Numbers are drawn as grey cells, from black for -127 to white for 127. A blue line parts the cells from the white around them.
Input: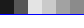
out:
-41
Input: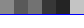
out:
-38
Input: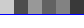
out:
-50
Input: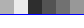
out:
107
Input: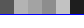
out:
51
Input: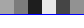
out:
-3
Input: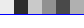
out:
-83
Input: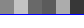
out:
67
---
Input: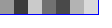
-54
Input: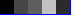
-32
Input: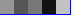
-7
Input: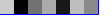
-103
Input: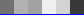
111
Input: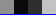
-117
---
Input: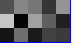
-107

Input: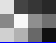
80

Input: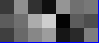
-64

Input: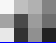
104

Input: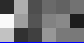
66

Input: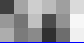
45

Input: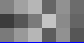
-5

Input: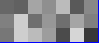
-8
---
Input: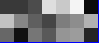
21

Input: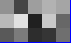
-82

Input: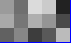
-66

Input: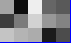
44

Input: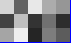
-90

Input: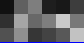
-60

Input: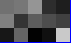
-125
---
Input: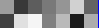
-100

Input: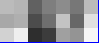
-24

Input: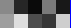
-73

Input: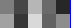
-29

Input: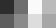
93

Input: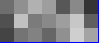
71

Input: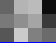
37

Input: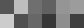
14

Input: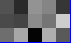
-10
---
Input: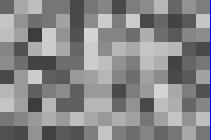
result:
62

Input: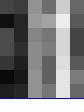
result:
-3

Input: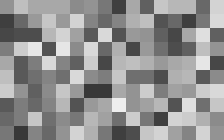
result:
11

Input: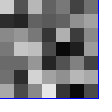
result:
41

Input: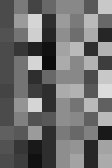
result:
35
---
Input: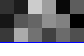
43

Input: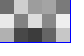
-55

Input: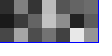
37

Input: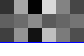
19

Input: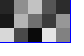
-54

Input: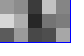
26

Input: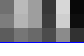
-9

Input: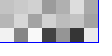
6
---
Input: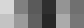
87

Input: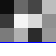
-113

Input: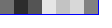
-15

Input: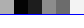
47

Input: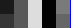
-101

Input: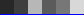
-87
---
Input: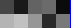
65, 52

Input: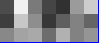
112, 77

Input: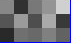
80, 42

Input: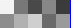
115, 79

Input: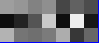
110, 74

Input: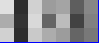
96, 89
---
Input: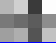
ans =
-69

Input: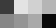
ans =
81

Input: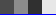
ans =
-79

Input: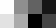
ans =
-29

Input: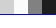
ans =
1

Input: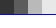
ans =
57

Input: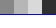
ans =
89
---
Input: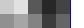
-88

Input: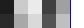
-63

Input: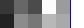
124

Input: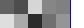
6

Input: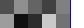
-62

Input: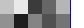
-25
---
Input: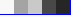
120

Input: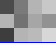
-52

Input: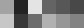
35

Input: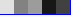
97

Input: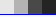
102

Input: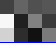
-62
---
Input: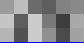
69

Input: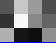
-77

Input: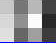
87

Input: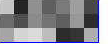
-19

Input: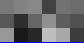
-40

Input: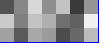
74
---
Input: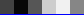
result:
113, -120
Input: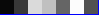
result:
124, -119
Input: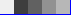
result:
111, -65
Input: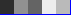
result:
109, -82
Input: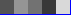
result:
89, -71
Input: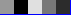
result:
96, -126
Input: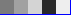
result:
110, -87
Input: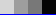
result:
86, -122
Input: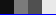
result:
105, -111
